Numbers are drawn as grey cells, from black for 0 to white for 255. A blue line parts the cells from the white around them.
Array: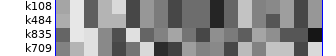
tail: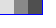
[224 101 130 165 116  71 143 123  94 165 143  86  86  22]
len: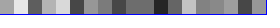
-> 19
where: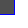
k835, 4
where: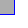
k484, 0
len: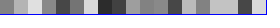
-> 19
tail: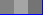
[ 71 143 123  94 165 143  86  86  22]
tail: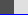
[101 130 165 116  71 143 123  94 165 143  86  86  22]

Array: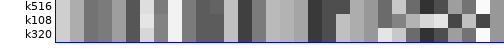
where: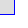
k516, 6
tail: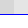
[ 71 192  71 152]
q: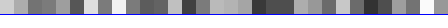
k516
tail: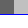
[ 64 123 186 179 165  57  78  78 173 152 107 200 107  50  78 158 115 250
 152]

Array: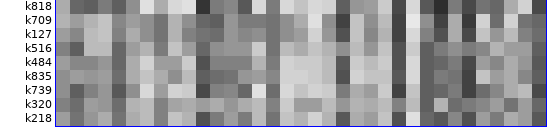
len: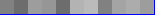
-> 11
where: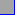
k320, 8
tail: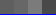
[157 135 172 150  88]

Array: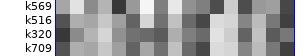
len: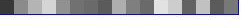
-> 17
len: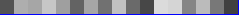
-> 17
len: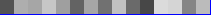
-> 15

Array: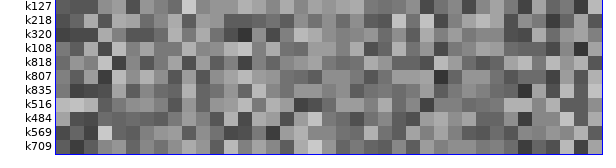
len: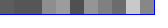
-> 11
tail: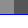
[156  86 142 163 185 156 149 114 108  93 142 142 121  86 114 156 156 163
  53 101 149 149 114  86 108 108  67 156  86 177]
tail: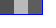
[193]

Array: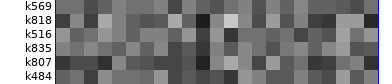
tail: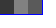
[135 113  83 121 135  98 135 155  83  90]
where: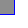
k484, 3
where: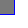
k835, 16
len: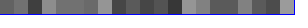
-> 21
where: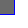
k484, 6
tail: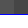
[ 70  83  35 135 169 135  70 155  90 113  55  63 113 129  49]
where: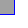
k516, 20

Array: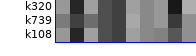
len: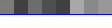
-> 8
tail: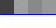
[ 24 174]
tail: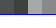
[152  58 144]

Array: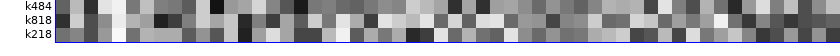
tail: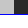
[127  62 165  92 205 120 227 172  62 227 205 186 227 106 213  98 221 227
 106 153 147  70 133 141 205 106 113 213 198 106 159 120 159 241 113  56
 133  86  56  78  86  98]
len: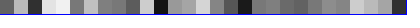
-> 29
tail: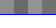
[120 172 186 205  70  86 186  70 221 120 159 198 133  56  78 153  70 147
  62]
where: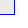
k818, 4

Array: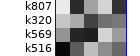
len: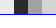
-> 4
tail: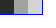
[51]
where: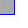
k320, 1

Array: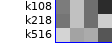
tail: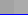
[86]
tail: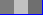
[44]
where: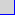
k516, 0
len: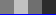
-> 4

